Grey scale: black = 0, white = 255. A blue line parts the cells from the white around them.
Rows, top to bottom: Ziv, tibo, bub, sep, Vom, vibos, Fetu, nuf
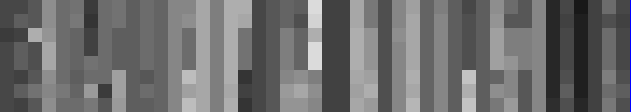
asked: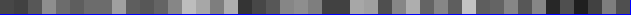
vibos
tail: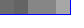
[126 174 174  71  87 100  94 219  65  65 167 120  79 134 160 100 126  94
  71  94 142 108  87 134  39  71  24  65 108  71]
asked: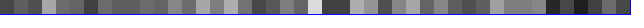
sep

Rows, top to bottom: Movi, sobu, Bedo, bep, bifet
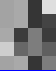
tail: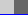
[125  95]
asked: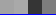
bifet
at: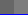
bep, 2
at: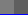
bep, 3

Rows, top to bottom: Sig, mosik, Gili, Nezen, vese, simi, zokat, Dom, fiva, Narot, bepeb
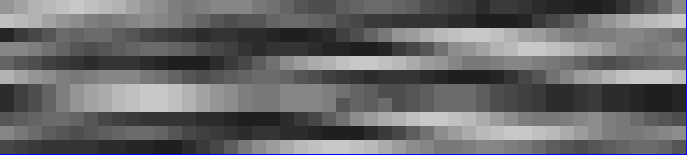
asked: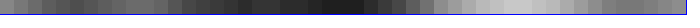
Narot
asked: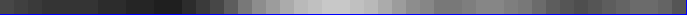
bepeb
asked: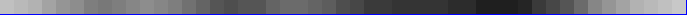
mosik

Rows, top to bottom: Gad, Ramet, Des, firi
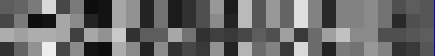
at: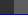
Des, 10
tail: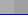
[173 173 167  63 167 146 201  49  93  93 167 114  49  63  57  71  93  79
 160  57 107 160 193 138 138  79  79  86  93]
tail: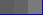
[216  71 122  13  19 167 146  35 114  27  49  79 152  27 186  86 152 100
 223 130  41 130 130 138 114  79  93  86]
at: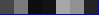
Gad, 5
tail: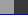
[107 160 193 138 138  79  79  86  93]

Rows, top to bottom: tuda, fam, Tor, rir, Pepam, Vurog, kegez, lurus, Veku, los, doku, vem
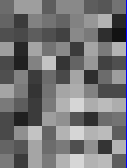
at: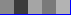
rir, 5
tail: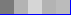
[93]

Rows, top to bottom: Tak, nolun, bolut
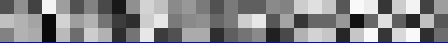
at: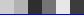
bolut, 7
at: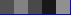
Tak, 6
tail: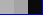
[211 158 178 116  60  46 205 231 122 138 144 103 122 205 231  87 164  54
 103 103 152  17 103 224  95  38 192  87]
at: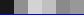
Tak, 9
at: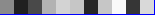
bolut, 19
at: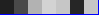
bolut, 20

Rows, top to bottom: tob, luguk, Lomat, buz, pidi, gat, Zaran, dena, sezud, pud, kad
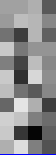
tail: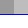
[182 135]
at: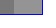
buz, 2
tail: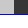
[ 5 96]

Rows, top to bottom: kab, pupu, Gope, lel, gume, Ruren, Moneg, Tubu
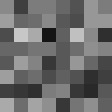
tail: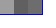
[76 96 82 47 63]
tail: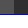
[63]
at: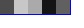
Gope, 1
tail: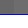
[137  88  76 151 151]
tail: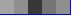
[96]

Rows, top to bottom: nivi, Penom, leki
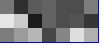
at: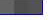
Penom, 4
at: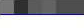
nivi, 1
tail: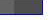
[125]
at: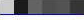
Penom, 2

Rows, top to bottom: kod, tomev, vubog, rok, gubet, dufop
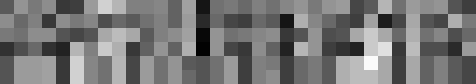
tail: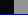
[113 121 134 141  56  84 148  78  84 168 202 168 105 175 113 134  78 105]
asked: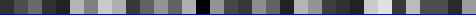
rok

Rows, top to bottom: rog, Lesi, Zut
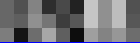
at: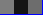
Zut, 1
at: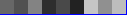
rog, 1
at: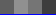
Lesi, 2
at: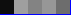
Zut, 6
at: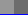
Zut, 9
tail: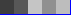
[87]
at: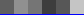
Lesi, 2

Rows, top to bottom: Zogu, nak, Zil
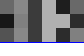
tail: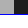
[105]
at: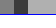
nak, 2
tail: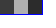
[128]
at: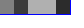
nak, 2
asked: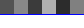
Zil
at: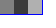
nak, 2
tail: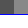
[ 59 176  44 128]

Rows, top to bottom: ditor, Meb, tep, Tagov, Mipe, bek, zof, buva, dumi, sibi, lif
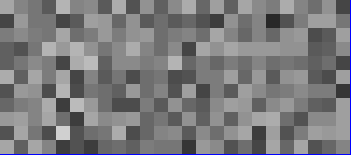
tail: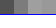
[159]
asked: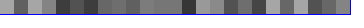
lif
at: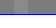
zof, 21
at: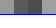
bek, 22
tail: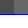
[132 138  90 138 110 146 166  61 159  82 124 159 153 159]
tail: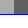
[166 124 166  69 132  90 118  76 110 118  76  82 124 124 159 103 153  90
 146 153  90  76 159]

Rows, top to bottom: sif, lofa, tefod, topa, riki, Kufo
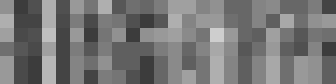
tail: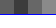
[ 95 117 175 132  95 132 168 111 153 145  95]
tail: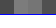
[ 60  87 175 132 153 153 111 103 132  95 168 111 145 153]
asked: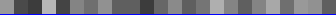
riki

